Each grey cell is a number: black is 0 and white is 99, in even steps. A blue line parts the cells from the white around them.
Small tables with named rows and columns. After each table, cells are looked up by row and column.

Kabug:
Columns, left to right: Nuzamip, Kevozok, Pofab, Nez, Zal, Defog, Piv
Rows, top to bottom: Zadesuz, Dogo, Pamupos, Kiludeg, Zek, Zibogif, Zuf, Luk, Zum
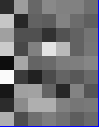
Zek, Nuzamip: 5
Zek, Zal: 48
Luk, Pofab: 68
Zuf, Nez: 39
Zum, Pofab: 43
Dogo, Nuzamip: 77
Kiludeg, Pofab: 50
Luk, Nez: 68
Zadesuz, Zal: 50
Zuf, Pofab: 63
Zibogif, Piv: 41
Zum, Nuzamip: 68
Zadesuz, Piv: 43
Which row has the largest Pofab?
Luk

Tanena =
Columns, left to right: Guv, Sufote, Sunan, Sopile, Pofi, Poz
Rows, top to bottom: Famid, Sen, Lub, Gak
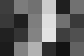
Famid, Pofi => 12
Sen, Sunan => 49
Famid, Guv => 24
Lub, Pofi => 24
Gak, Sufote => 51
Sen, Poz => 22
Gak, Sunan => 69
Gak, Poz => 38
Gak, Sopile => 17
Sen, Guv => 22
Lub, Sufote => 20
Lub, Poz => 31
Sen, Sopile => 86
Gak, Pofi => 7
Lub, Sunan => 51
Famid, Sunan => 44
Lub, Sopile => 88
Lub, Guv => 13
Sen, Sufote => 12
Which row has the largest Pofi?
Sen

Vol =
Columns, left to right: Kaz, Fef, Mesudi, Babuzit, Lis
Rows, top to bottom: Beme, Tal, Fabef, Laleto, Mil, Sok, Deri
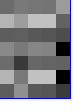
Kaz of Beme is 42
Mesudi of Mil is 40
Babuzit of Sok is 75
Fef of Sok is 47
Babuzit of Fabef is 33
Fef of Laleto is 47
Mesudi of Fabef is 34
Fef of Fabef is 37
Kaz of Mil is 42
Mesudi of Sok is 75
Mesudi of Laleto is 52
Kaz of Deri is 36
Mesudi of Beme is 46
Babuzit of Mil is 39
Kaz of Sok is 70
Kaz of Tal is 70

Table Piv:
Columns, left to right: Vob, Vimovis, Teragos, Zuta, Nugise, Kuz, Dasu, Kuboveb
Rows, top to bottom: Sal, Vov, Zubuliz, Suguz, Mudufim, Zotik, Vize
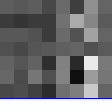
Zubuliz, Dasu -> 63
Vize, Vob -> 28
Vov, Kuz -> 66
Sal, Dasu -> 56
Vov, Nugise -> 44
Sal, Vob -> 36
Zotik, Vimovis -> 29
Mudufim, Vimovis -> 33
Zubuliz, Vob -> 34
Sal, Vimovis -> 34
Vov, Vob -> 23
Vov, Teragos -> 23
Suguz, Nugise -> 37
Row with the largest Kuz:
Vov

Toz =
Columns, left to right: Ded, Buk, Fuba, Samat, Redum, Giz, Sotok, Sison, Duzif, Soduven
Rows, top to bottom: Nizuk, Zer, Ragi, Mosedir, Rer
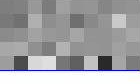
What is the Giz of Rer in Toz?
37
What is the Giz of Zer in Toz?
43
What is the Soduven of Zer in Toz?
61
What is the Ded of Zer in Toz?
47
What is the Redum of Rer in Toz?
46
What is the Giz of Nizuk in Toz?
57
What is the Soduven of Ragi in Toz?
65
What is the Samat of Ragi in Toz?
59
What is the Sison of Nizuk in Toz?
52
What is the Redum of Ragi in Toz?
58
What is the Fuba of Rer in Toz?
84
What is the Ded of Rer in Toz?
61
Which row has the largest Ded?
Mosedir

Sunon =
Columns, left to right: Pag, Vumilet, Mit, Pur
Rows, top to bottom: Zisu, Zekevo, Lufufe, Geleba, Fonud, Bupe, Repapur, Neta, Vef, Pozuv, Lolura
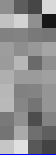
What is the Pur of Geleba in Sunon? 64
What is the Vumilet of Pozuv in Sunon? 66
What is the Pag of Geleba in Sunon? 61
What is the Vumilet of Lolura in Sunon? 87
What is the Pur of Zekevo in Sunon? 9
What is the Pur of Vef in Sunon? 51
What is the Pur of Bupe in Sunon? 62
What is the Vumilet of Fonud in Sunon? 71
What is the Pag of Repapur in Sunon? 71
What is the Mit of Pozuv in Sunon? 43
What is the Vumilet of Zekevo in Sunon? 82
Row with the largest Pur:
Zisu

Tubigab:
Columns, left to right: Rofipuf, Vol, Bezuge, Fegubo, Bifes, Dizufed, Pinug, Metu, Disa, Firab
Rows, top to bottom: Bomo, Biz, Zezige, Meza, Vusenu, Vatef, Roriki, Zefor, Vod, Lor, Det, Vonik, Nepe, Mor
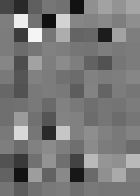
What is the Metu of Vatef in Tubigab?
48
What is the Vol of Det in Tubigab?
42
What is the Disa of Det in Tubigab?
47
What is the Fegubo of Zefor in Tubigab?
41
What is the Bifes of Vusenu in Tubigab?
54
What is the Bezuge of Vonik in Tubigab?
44
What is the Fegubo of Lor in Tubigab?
16
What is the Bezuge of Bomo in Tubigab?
37
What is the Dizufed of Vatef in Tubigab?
42
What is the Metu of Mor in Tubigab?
46
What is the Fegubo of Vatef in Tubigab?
48
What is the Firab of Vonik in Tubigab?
72
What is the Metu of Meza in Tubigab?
49
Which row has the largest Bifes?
Biz

